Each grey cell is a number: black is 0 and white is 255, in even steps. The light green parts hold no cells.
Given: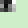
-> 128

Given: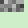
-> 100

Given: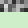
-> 174

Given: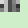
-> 117

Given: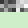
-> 193

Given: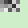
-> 49

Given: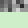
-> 43
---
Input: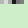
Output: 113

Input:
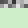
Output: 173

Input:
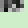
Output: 31

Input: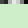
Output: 124

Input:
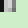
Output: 211

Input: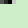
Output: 3
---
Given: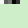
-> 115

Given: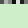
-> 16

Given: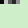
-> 95

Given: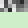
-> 208

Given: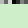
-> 3

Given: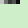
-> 54

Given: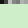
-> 134

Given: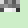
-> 120

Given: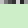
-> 50

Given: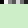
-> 86
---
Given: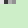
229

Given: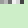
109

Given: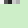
89

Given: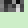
106

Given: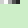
252

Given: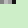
131

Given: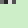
111

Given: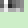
170

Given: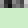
105
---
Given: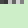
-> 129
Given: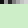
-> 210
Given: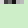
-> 187
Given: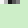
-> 127
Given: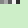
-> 47
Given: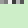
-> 85
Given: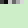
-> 216
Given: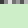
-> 182
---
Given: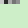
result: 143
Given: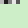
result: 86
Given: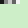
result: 244
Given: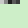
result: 59
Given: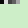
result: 166
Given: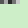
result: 200
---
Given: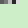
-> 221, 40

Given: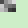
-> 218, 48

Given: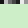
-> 235, 18

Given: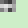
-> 226, 57

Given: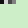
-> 213, 15

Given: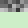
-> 208, 55

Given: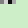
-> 214, 14

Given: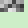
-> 228, 56

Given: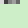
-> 217, 64
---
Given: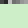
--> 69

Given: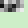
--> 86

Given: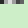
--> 41

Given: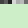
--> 65

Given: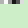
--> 178

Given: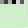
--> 148
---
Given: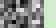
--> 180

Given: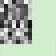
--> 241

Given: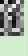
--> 223

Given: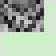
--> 22

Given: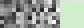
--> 94
